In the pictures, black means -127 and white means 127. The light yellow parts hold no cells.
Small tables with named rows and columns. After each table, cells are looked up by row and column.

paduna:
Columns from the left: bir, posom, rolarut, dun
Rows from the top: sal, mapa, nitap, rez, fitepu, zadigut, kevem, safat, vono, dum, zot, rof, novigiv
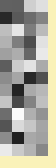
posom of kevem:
38
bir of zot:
-43
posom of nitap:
101
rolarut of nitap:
-2
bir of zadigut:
-34
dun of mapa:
3
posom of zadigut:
76
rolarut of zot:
70
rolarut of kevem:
-86
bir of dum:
-18
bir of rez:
50
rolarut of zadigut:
98
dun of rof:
33
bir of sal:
-30
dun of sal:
95

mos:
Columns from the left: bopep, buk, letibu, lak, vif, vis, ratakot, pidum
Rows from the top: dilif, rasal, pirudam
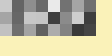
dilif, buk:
-27
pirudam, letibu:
35
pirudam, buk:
-16
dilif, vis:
-13
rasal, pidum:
-65
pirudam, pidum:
-58
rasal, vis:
11
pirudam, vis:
2

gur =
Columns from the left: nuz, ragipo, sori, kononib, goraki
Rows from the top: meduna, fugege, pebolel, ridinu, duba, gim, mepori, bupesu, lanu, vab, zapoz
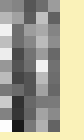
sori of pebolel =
29
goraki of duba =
-23
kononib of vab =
35
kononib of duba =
27
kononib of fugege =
64
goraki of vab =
10
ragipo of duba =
-53
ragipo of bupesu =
-20
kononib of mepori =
58
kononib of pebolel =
41
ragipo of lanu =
-78
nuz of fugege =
55
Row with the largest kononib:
gim

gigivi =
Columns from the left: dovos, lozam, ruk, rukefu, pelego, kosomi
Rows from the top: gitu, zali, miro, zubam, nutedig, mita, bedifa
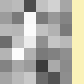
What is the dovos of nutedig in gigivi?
52
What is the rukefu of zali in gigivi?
-5
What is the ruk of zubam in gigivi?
107
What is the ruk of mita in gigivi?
27
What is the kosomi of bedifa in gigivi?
14
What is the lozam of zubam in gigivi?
67
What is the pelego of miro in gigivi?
50
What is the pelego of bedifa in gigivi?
-45
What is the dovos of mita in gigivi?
3
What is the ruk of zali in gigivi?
120
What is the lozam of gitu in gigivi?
59
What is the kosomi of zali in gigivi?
4
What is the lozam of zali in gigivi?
-5
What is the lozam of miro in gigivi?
53
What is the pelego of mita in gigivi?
42
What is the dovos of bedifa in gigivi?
36
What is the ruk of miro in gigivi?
123
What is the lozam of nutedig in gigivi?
124
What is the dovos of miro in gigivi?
56
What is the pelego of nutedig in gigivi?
1

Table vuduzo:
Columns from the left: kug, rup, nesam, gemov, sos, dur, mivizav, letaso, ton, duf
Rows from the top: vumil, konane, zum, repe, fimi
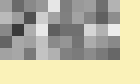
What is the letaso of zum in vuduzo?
85
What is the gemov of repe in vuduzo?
65
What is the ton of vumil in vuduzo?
-16
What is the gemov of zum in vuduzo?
104
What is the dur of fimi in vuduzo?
1
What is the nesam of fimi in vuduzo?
-6
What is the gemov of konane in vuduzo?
77
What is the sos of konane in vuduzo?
34
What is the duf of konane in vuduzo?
13
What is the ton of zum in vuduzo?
50
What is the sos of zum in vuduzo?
-32
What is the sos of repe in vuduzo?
10
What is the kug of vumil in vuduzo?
33
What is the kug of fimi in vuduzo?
34
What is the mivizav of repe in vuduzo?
-11
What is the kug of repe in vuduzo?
-27
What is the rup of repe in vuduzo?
40
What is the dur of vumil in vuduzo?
-1
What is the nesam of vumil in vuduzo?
9
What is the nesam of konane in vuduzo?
-46
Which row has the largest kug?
konane

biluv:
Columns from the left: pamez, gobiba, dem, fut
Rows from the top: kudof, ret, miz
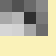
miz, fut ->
-20
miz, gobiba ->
82
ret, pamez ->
40
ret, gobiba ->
54
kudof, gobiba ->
-46
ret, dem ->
-80
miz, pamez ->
86
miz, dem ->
38
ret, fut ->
-6
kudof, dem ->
-21
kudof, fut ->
8
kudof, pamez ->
-22

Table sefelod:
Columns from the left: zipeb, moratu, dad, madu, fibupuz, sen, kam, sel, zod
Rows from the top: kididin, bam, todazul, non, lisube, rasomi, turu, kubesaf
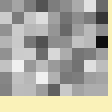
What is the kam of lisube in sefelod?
-10
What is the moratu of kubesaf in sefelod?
59
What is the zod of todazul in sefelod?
13
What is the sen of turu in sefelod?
-6
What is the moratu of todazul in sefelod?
75
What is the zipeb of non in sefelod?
52
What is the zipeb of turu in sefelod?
6
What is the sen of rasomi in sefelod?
5
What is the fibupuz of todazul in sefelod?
21
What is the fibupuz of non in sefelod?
13
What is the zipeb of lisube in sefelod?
17
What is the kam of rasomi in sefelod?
-13
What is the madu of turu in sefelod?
112
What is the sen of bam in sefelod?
-12
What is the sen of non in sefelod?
15
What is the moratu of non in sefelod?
73
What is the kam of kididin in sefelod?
43
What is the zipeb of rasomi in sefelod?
66
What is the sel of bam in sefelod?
-4
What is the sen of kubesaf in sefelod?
72
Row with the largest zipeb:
bam

